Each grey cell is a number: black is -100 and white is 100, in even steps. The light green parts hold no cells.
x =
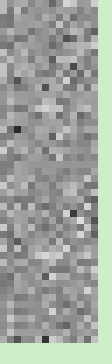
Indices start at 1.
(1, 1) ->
46
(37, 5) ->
27
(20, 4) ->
18
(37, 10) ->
12
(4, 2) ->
-6
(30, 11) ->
17
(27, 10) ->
31
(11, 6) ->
3
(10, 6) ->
17
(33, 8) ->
4
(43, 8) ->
35
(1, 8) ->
-18
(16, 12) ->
38
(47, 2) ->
26
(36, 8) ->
37
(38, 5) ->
4
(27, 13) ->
-7
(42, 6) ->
8
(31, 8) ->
7
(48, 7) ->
18
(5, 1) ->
19
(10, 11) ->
-42
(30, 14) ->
-1
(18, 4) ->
24
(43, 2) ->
18
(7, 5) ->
22
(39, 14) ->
61
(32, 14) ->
-35
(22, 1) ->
60
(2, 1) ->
45
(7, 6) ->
19
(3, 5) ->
21
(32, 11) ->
32
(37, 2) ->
13
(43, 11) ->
29
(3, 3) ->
31
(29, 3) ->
-8
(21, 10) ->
-3

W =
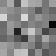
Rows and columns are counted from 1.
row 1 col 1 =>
7
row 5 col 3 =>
-74
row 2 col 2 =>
12
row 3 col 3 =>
-2
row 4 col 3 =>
7
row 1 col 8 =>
25
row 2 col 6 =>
-29
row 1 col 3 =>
-32
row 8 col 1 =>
30
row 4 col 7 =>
3
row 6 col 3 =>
-32
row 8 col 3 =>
48
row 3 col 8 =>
-6
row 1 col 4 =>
53
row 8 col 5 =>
-24
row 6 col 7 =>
31
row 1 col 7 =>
-8
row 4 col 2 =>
20
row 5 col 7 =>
-45
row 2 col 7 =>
-5

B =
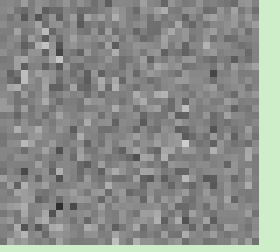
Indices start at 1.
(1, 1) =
4
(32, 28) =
2
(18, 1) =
5
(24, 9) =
6
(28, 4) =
22
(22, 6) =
6
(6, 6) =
6
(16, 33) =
6
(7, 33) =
9
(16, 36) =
-9
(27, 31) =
-31
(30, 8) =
8
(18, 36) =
-3
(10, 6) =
3
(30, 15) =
25
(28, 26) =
9
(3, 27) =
-22
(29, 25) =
8
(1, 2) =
7
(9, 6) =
5
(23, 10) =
7
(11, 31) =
-44
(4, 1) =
10
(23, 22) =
25
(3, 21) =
7
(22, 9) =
-37
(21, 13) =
-22
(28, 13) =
-6
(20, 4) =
-4
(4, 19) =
0
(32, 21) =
18
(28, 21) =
-8
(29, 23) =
-6
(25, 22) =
26
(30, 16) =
-2
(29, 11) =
14
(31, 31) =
-10
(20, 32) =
-4
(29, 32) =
1
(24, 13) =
-27

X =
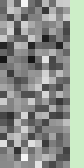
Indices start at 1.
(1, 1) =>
-12
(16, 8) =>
39
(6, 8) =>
-37
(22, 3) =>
-61
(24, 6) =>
77
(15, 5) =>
60
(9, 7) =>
77
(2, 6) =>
8
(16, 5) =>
6
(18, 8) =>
16
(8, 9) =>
6
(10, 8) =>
-43
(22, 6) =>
25
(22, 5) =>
-13
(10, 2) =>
-8
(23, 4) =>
94
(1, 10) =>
60
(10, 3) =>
14
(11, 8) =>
0
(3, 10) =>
60
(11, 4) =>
-1
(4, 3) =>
-32
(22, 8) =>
14
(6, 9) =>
2
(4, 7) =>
-3
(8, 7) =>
17
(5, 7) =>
-21
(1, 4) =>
91
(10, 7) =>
7
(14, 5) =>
-38
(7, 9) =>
-72
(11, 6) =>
15
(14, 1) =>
-38
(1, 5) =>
-12
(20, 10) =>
3
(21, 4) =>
-18
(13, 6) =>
58
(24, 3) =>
28

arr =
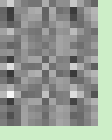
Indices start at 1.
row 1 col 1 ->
33
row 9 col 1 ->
-20
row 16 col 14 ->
18
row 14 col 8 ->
-15
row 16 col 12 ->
-12
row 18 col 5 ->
8
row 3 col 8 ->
27
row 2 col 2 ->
-54
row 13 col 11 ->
39
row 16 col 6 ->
1
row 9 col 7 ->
-22
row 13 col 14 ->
-8
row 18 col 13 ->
0
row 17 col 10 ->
19
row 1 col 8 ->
-10
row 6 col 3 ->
-8
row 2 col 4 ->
10
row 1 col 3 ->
18
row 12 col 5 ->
13
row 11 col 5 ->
33
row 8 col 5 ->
-1
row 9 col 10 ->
2
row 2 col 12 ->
-5
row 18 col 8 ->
9
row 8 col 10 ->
21
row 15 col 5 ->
28
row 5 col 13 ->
-2
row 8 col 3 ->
-5
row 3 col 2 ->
-51
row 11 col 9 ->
-15
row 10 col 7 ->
42
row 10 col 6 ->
-9
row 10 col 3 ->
25
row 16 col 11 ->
1
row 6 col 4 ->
19

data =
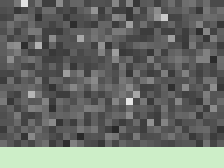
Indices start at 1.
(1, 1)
-32
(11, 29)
-48
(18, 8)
8
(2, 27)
-19
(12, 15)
-35
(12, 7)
-49
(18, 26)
-49
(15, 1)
-4
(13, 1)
-26
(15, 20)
-42
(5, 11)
-24
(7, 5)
-24
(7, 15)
14
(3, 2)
-42
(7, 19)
-36
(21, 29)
-54
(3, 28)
-25
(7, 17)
-28
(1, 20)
-58
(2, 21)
-46
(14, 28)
-46
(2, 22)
-13
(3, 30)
-14
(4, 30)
-37
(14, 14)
-34
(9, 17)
3
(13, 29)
-26
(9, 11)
-43
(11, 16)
-30
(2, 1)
-39
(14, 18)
-6
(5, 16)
-33
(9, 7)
-49
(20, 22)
-39
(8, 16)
-34
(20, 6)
-24
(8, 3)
-3
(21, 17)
-45
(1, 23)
-50

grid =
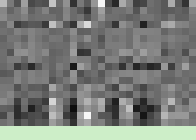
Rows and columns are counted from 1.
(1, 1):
47
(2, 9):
-21
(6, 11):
1
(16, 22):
-73
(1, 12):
-5
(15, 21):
-70
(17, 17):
-64
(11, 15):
-31
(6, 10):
-22
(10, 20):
-70
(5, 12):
-25
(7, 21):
1
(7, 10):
-15
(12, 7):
0
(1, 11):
-61
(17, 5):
-41
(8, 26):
-12
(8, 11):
24
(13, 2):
-7
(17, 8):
48
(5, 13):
-23
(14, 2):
5
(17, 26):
19
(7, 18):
-2
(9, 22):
2
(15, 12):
15
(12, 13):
-30
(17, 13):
94
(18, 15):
1
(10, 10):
-11
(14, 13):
10
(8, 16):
-12
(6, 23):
-1
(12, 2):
-13
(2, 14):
-8
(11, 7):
-1
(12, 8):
-34
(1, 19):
3
